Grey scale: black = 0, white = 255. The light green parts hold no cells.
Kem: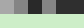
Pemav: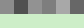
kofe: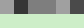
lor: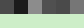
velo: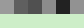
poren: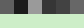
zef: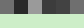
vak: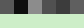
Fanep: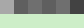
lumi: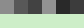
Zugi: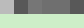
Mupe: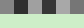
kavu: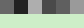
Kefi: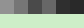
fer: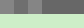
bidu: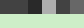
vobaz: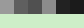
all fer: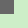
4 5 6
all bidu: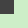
1 2 5

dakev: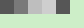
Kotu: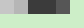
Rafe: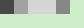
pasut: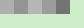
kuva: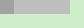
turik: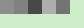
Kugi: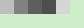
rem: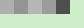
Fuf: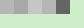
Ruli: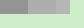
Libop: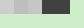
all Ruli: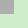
3 4
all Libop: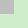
2
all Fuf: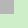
1 4
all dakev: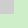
4
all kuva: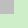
2 3 4 5
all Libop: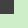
4 5
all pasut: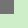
5

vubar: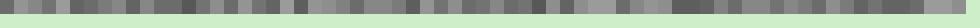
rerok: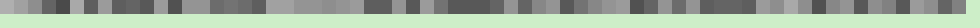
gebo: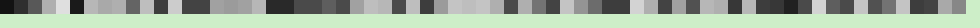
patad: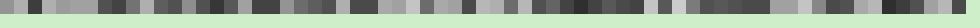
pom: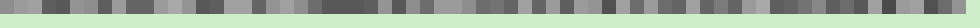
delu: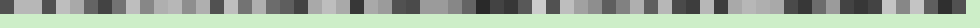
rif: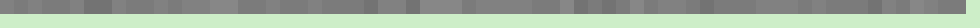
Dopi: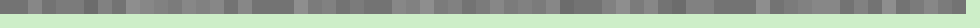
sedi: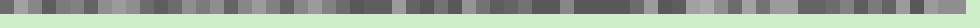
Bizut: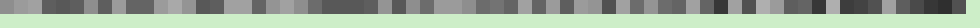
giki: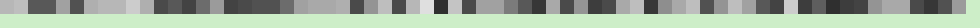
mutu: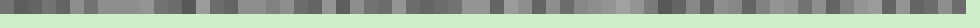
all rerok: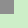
3 24 56 58 63 67
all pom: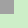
3 17 18 21 38 45 50 63 66
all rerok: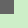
4 10 36 38 47 52 53 68

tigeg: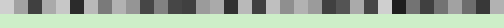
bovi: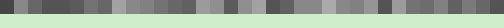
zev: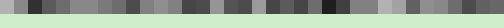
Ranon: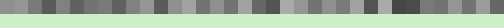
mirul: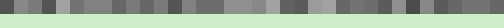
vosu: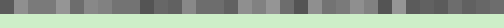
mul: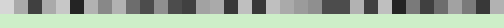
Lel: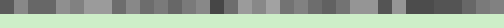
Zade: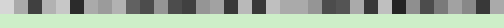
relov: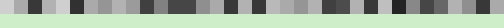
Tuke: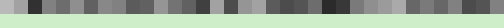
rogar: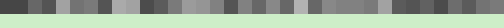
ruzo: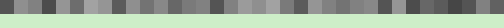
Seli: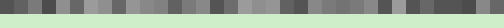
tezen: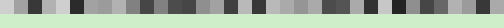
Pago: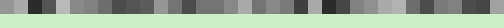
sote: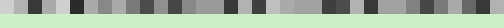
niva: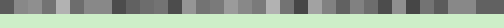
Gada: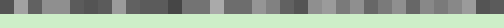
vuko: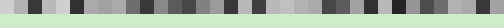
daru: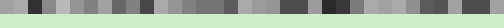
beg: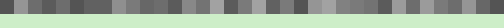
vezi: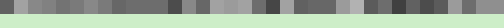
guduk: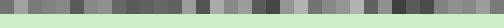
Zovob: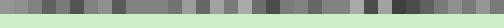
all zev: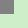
11 13 26 27
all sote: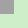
22 23 28 29
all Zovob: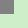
3 7 10 11 12 22 24 25
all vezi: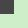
20
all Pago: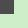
9 14 31 34
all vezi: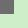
10 11 12 19 28 34

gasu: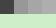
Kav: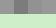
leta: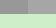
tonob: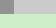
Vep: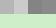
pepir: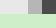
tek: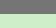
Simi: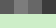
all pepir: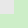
1 2
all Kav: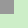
1 4
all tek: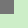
1 2 3 4
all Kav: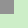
3
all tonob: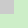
2 3 4
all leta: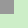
1 2

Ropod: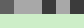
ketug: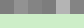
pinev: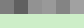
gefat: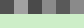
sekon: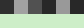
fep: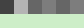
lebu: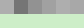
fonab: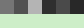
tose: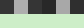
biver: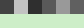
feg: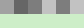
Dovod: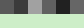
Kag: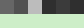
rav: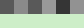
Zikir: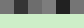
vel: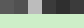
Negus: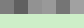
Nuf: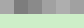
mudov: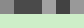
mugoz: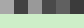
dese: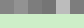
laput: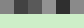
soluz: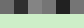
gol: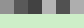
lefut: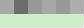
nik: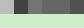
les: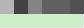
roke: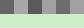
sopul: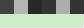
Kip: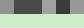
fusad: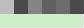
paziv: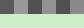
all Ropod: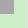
2 3 5
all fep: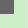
3 5
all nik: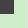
2

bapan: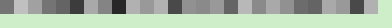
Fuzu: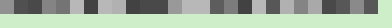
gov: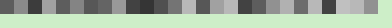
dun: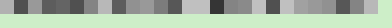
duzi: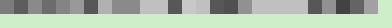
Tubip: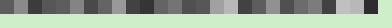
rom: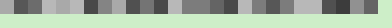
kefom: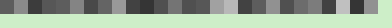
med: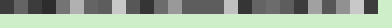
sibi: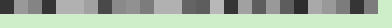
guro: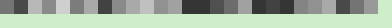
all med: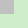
17
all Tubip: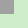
16
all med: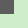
8 14 15 16 21
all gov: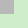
14 17 23 26
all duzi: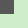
7 13 16 23
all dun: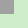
22
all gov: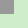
9

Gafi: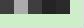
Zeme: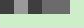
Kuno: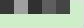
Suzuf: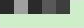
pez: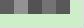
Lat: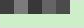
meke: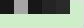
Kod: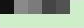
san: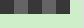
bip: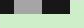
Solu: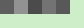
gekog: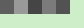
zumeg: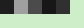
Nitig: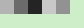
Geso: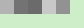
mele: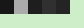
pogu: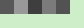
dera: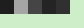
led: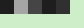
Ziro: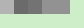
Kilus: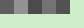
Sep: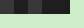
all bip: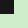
1 4 5
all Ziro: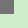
3
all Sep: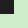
2 4 5
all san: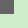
2 4
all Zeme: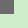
4 5
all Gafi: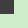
1 3
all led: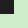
1 4

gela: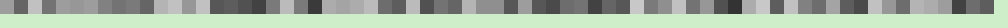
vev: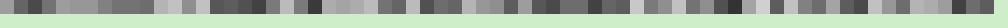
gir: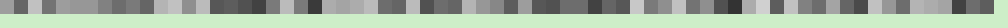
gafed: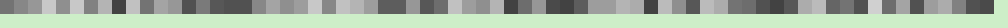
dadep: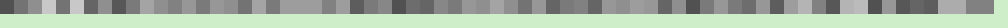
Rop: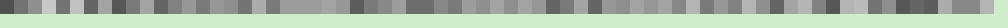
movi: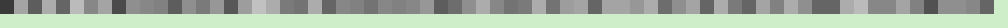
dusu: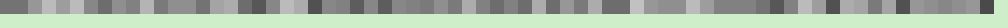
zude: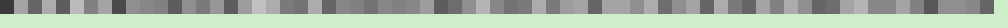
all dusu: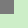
12 31 33 42 63
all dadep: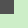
1 29 50 63
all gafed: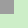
22 27 34 43 44 67
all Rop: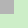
50 54 58 61 71
